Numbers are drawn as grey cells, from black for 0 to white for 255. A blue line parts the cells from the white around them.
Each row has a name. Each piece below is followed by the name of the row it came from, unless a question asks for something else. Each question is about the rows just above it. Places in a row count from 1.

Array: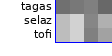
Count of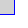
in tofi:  1
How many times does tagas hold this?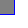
1
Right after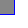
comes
[176]

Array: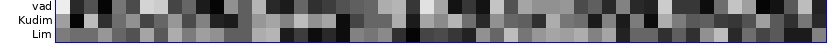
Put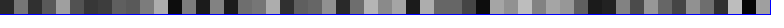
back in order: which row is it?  Kudim
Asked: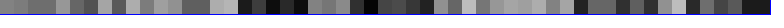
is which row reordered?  Lim
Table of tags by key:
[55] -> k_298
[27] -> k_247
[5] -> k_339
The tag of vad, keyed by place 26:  k_298

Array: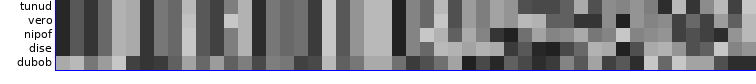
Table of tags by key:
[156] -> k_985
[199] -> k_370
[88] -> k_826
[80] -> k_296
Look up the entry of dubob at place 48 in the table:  k_296
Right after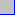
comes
[88]
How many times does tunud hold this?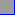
1
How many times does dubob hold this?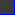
3

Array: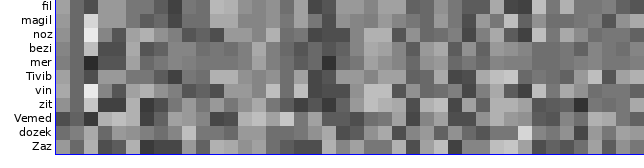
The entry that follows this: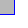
[177]
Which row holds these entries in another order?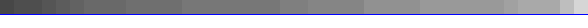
magil
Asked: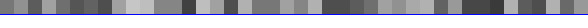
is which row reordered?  Zaz
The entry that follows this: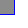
[111]

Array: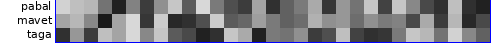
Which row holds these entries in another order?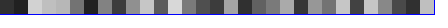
pabal
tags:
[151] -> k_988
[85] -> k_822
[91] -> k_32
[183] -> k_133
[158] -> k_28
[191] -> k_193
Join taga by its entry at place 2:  k_988
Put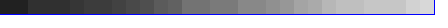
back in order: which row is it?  taga
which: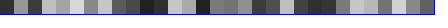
taga

